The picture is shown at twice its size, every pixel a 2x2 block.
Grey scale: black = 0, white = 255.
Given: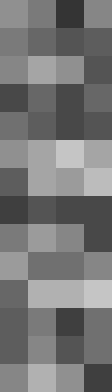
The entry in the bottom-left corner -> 134
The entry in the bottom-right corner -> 63
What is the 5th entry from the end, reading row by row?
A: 112
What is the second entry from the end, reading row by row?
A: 144
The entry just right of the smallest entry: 134
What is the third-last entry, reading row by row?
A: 177
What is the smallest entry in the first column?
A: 63
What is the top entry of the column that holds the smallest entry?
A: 52
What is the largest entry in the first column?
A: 155
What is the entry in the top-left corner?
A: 144
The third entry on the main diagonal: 144
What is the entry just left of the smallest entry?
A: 122
